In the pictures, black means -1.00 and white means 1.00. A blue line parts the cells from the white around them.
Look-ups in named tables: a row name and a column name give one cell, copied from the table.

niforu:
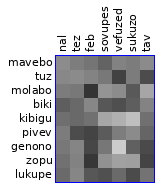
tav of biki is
0.03
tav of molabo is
0.30
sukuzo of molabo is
-0.30
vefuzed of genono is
0.60
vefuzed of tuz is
-0.48
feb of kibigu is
-0.11
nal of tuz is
0.07
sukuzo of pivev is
0.09
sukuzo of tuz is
-0.03
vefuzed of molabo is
0.10
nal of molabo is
-0.03
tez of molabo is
-0.06
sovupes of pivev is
-0.29
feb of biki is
0.06
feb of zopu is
-0.57
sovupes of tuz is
-0.06
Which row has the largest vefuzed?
genono

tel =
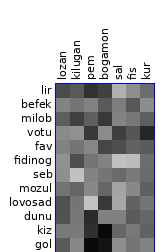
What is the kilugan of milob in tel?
-0.50
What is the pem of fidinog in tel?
-0.09
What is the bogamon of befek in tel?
-0.30
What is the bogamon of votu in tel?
0.10
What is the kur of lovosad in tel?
-0.08
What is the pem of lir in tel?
-0.61
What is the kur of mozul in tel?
-0.25
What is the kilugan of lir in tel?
-0.30
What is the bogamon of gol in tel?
-0.84

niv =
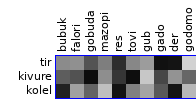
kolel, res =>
-0.85
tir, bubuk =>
0.09
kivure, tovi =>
-0.89
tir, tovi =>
0.06
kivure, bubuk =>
-0.27
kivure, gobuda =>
-0.90
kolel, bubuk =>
-0.74
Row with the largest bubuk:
tir

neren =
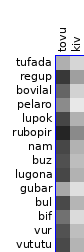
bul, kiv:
0.42
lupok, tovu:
-0.45
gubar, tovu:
0.32
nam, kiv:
0.40
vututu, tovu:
-0.43
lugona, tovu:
-0.44
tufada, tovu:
0.37
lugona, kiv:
0.40
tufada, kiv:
0.68
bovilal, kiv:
0.65
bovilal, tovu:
-0.21
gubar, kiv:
0.75
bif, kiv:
0.72
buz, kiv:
0.48
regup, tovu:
-0.56
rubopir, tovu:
-0.71
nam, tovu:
-0.44
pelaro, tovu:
0.09
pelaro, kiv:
0.82
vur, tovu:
-0.36

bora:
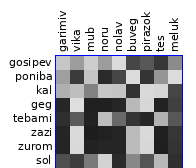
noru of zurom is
-0.71
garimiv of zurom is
-0.72
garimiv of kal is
0.38
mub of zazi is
-0.77
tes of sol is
0.44
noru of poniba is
-0.67
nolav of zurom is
-0.72
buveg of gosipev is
-0.45
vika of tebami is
-0.29
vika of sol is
-0.53
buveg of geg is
0.45
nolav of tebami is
-0.18
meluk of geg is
-0.50
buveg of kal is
-0.61
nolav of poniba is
-0.46
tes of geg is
-0.73
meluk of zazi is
-0.58
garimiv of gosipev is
0.55
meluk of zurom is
-0.60
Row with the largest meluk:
poniba

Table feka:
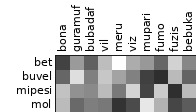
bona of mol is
0.47
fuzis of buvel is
0.46
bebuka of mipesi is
0.47
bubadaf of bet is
-0.25
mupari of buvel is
-0.50
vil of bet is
0.48
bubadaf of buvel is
0.00
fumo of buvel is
-0.64
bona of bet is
-0.48
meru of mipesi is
-0.05
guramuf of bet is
0.21
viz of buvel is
0.01
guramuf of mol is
-0.18
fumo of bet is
-0.20
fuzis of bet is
0.65
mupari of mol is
0.81
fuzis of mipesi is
-0.63

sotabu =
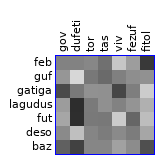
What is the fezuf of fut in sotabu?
-0.20
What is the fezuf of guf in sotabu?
0.11
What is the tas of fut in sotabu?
-0.06
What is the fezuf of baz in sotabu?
0.10
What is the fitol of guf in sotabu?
0.14
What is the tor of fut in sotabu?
-0.05
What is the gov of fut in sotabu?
0.30
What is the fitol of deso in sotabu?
0.30
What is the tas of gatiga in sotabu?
0.13
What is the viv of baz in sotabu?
0.26
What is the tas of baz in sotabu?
0.05
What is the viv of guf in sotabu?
0.00
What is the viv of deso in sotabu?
0.08
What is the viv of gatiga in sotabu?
-0.45
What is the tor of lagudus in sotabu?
-0.04

